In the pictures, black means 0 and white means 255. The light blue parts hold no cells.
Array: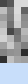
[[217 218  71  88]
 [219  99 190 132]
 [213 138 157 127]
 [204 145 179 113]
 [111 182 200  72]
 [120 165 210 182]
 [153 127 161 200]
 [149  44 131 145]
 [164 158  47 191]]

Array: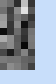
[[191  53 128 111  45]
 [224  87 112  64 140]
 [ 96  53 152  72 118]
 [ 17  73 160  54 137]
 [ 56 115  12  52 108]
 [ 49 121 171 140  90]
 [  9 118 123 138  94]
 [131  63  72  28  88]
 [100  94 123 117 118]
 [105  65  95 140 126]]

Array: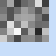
[[221  62 108 166  58 104 120]
 [ 90 147 118  83 113 158 134]
 [119  73 138  83 159 166 163]
 [108 111  88 223 117 192 136]
 [ 39 192 131 201 248  91 168]
 [101 150 205 136  70 136 139]]

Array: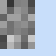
[[132  72 161  53 128]
 [137  95 160 100 151]
 [124 171 100 161 161]
 [143 117 158 113 136]
 [121 104 129 114 131]
 [110 199  71 202 167]
 [ 94 148  80 180 143]]

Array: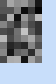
[[110  23  92 166 143 151]
 [ 56   4  84  84 127  13]
 [ 95 185  60 175  16 152]
 [ 74  51 132  91  50 122]
 [ 93  52  76  64 113 195]
 [168 102 185  74 109 138]
 [134  79 119  38  54  40]
 [ 45 152 136  23  98 110]
 [160 114  73 171 175  19]]

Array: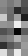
[[139  83 138 121]
 [ 41  70 129 109]
 [159  28 202 104]
 [236 164 148 143]
 [  5  92  81  98]
 [175 142 119 131]
 [110 155  49  87]
 [233 147 221 137]]

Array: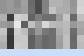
[[149 209 147 154 141 161 107  78 130 178 178 170]
 [154 213 147 153 147 157 111  76 131 196 173 172]
 [105 190 175  61 209 201  98 126 110 111 157 197]
 [152 168 154 147 233  96 193 159 216 187 181 187]
 [108 163 196  64 206 190 115 152 120 110 172 185]
 [104 192 182  55 200 201  95 121 104 111 161 191]
 [107 186 172  56 204 201  97 119 105 111 157 190]]

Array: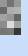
[[114 152 150]
 [173 178 105]
 [150 101 163]
 [219 161 141]
 [122  54 117]]

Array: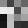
[[138 101 141  66]
 [ 75 181 237 231]
 [138 162  16 187]
 [ 52  45  23 193]]
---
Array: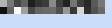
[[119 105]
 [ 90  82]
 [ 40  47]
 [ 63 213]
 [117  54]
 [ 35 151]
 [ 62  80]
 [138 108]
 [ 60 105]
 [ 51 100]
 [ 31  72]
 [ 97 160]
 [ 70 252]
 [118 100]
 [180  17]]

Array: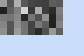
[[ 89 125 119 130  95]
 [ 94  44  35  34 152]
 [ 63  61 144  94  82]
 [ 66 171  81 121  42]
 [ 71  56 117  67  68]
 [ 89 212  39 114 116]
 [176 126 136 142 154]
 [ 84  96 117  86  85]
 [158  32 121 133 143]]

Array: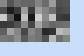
[[ 84  78  55 113 171 132]
 [ 80  71  61 109 186 110]
 [157 112 195 104  51 184]
 [108 133 139 121  39  82]
 [132 159 210 166 115 115]
 [101  61  26  70 134 124]
 [102 157 191 140  71  91]
 [109  58  18  80 133 140]
 [ 84  30  90  59 163 116]
 [135  78 203  57  95 119]]

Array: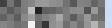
[[119 106 109 131]
 [101 153 113 181]
 [127  83 152 148]
 [131 140 122 112]
 [ 89 139  92 135]
 [113 123 124 111]
 [139 111 168 153]
 [144 101 142 144]
 [154  97 129  54]
 [153  35 114 100]
 [134 192 157 242]
 [126 124 138 119]
 [ 80 110  93 111]
 [116  89 118 125]
 [ 65 115  98 133]]

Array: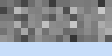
[[134 147 149 157 173  88]
 [ 54 199 134 172 156 154]
 [125 136 137 126 125 113]
 [121 123 145 144 138 118]
 [124 142 126 115 124 108]
 [123 183  84 199 113  52]
 [113  78 128 138 105 130]
 [113 154 143 135 141  99]
 [ 59 131  88 140 142 125]
 [116 146 113 192 114 128]
 [133 128 132 135 156 143]
 [109 130 140 144  99 114]
 [ 69 152  82 108 167  73]
 [100 185  96 173 111 106]
 [119 106 117 135 136 140]
 [110  69 117 132 115 148]]

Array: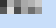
[[201 153]
 [178 111]
 [169 164]
 [124  76]
 [177 219]
 [ 51  89]]
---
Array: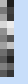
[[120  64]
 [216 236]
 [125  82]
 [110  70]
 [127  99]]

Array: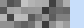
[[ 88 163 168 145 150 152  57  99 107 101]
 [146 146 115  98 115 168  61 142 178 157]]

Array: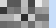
[[ 56 125 114 180  98 151 157]
 [107 115 120 161 109 173 153]]

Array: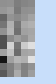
[[151 159 122 144 146]
 [117 176 119 169 176]
 [ 81 139 157 146 168]
 [161 193 108 164 169]
 [107 128 155 129 145]]

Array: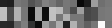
[[193  75 178 119  12 166  13 194 184 119  77 158  70  78 119 122]
 [ 42  40 102 126  50  11 157 119 173  33 178 119  96 119 251 119]]

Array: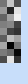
[[155  35 228]
 [127 135  67]
 [ 94 191 162]
 [122 103   6]]
